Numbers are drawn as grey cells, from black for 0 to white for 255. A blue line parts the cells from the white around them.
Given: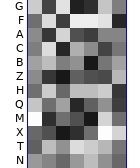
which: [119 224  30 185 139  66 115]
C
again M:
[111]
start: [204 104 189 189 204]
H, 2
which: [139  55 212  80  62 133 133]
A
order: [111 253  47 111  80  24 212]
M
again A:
[133]
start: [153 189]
N, 4

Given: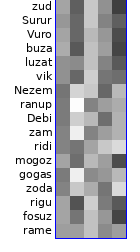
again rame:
[158]
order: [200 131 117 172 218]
zoda
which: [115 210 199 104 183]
Nezem

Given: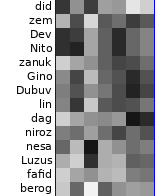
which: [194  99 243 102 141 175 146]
berog
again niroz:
[110]
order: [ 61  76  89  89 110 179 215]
zem
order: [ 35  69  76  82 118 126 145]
Dubuv

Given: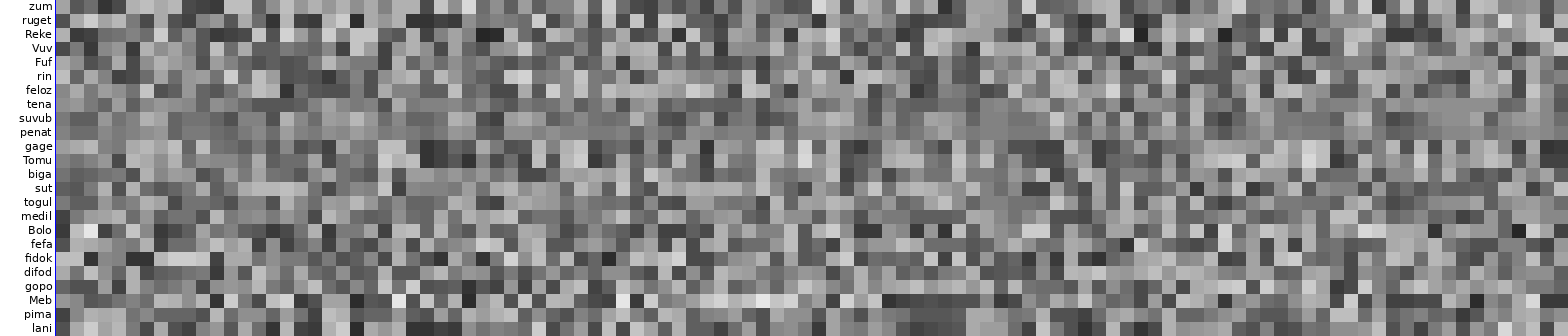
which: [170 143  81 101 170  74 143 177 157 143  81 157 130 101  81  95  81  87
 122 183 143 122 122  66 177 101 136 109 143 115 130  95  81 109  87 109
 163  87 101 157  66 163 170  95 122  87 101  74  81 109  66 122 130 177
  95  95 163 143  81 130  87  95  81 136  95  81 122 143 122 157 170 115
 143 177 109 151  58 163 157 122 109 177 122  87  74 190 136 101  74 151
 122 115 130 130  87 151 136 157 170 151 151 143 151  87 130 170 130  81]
Fuf
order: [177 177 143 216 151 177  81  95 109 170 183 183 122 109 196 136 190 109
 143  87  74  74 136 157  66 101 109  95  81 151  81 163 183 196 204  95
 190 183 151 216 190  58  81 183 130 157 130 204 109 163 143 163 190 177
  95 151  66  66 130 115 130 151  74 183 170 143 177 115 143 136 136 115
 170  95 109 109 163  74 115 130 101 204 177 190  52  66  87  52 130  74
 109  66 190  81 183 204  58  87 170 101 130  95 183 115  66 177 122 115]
Tomu
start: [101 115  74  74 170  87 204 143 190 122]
feloz, 30
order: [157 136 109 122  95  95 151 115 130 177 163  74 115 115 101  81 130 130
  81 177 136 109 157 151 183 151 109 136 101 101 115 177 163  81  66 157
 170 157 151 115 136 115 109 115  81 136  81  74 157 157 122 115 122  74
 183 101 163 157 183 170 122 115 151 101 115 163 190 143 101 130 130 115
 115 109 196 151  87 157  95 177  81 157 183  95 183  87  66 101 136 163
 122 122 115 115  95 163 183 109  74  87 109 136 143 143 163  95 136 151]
togul
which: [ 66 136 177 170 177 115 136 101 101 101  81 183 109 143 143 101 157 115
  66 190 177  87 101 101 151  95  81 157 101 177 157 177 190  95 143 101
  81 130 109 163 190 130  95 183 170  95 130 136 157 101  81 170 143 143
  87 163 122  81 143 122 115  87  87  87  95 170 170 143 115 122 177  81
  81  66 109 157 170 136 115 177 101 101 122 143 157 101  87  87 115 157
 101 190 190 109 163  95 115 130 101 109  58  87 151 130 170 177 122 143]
pima
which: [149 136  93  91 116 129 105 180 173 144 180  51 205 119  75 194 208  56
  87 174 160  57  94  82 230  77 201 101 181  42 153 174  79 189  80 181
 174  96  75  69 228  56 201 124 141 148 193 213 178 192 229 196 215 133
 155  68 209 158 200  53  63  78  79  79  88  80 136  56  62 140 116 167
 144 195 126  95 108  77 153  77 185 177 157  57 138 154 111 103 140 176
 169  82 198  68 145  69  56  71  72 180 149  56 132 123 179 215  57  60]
Meb
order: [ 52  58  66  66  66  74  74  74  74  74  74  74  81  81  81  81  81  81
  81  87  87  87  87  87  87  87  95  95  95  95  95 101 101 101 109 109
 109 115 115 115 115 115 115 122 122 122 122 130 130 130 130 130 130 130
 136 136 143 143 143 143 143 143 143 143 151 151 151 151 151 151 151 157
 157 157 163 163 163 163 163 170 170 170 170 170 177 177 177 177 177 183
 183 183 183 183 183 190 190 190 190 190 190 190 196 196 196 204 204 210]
feloz

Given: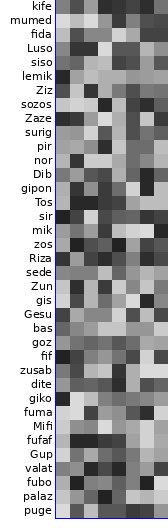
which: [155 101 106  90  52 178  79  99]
dite
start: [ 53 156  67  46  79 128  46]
Riza, 1
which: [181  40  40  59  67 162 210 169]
fufaf
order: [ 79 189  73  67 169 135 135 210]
Gesu

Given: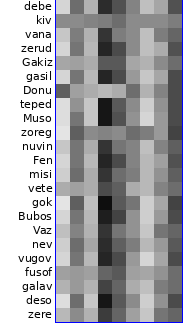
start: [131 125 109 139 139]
kiv, 3
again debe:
[81]
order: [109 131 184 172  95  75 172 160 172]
vete
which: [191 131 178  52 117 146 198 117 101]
Vaz
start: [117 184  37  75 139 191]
zerud, 2
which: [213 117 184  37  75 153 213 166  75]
vugov

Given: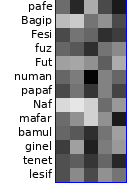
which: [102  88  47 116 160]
bamul
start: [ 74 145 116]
lesif, 3
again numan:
[102]

